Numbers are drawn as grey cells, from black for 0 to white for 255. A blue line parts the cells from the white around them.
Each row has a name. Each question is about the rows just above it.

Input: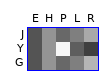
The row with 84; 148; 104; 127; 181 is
G
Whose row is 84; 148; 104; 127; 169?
J
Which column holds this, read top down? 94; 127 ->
L
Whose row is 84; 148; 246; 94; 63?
Y

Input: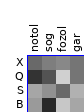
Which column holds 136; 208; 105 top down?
fozol
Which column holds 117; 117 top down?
gar
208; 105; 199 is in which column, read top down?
fozol
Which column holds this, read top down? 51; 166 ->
notol
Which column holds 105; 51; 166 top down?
notol
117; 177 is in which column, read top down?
gar

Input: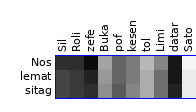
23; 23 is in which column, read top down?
datar
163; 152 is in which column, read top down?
Buka

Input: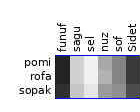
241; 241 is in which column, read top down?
sel
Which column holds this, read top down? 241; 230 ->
sel
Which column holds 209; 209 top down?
sagu

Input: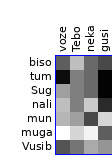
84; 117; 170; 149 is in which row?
Vusib
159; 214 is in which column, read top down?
Tebo
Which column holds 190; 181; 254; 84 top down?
voze
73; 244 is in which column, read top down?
neka
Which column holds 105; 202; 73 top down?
neka
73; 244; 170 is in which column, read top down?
neka

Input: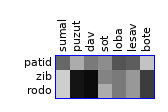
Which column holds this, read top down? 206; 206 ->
sumal
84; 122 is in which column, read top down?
loba
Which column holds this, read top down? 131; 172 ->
sot
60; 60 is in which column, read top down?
bote

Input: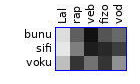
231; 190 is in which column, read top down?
Lal
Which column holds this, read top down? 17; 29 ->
veb

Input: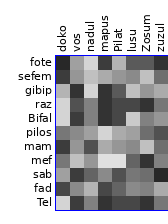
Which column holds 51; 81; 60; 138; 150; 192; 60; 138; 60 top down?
vos
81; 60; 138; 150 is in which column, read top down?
vos
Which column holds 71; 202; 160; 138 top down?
lusu
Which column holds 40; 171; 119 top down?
zuzul
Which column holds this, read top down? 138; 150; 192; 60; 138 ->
vos
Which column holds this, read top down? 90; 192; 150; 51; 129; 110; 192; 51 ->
Zosum

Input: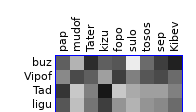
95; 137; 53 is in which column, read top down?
pap
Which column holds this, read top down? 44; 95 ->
Tater
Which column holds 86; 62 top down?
fopo

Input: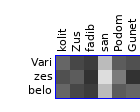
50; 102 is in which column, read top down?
Gunet
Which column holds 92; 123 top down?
Podom

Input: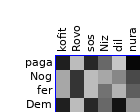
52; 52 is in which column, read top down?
Rovo
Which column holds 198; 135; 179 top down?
dil
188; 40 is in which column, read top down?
sos
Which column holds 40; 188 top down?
sos
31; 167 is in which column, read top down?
kofit
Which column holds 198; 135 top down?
dil
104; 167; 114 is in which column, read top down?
Niz

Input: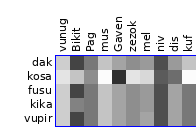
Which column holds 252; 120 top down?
kuf
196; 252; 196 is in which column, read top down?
mus
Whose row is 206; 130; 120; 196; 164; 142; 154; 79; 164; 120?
kika
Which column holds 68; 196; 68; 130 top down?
Bikit

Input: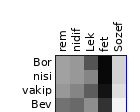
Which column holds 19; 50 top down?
fet
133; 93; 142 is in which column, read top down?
Lek
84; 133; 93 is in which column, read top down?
Lek
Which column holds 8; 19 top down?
fet
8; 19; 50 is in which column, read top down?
fet
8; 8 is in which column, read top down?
fet
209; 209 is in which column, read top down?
Sozef

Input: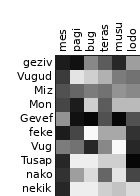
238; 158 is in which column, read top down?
pagi
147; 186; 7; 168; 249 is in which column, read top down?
musu

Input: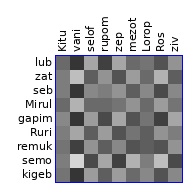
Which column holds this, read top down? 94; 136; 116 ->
ziv
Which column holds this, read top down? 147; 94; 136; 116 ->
ziv
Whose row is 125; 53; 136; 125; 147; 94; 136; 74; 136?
seb

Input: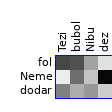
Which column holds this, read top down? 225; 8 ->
dez
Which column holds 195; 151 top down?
Nibu

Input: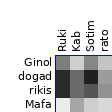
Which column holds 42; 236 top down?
Ruki
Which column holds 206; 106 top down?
Kab
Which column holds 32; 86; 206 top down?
Sotim
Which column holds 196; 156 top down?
rato
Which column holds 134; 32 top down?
Sotim
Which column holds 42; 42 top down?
Ruki
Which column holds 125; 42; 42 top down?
Ruki

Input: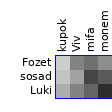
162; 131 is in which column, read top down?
Viv
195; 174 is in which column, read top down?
kupok
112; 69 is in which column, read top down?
mifa
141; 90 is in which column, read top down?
monem

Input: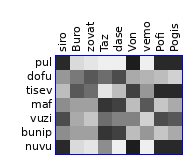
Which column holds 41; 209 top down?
Pogis
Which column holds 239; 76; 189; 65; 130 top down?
dase
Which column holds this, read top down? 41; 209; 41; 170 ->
Pogis
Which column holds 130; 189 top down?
Von
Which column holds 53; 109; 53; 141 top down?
Taz

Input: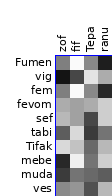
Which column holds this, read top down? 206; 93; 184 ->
ranu
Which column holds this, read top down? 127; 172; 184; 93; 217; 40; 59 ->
zof
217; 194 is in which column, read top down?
fif
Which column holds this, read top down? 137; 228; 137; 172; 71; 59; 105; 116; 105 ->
Tepa
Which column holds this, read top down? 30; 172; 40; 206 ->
ranu

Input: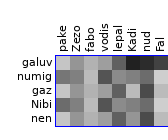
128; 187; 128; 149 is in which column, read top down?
Kadi
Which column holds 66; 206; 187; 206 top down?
Fal
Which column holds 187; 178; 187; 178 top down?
fabo
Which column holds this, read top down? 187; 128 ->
Kadi
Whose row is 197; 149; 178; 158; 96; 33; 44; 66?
galuv
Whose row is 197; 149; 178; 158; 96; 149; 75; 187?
nen
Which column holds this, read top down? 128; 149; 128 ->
Zezo

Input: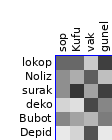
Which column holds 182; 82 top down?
vak
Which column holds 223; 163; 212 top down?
Kufu
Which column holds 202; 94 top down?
vak
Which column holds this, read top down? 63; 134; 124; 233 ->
gunel
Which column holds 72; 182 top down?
vak
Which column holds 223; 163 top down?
Kufu

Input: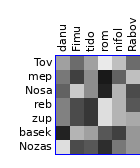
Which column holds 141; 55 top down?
tido
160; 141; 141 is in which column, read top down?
tido
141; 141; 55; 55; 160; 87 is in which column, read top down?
tido
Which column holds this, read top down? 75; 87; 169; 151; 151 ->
Rabov
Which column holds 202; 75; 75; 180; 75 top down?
Fimu
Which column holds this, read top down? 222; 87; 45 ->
rom

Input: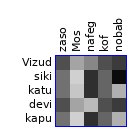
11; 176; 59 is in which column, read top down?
nobab
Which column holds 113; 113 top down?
zaso
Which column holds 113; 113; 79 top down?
zaso
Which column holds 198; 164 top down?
Mos
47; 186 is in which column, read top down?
nafeg

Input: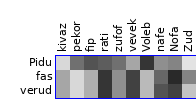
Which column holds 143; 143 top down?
zufof
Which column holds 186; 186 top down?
Voleb

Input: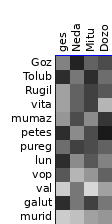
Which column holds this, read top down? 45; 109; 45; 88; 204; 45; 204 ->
ges
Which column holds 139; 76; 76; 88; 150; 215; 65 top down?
Mitu

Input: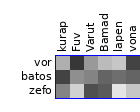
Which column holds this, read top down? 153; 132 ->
Varut
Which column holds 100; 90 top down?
Bamad
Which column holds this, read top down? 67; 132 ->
kurap

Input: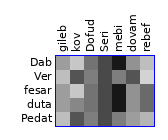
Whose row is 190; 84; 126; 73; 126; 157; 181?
Pedat
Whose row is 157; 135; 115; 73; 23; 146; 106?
duta
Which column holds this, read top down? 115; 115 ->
Dofud
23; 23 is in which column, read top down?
mebi
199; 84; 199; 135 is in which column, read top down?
kov
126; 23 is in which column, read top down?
mebi

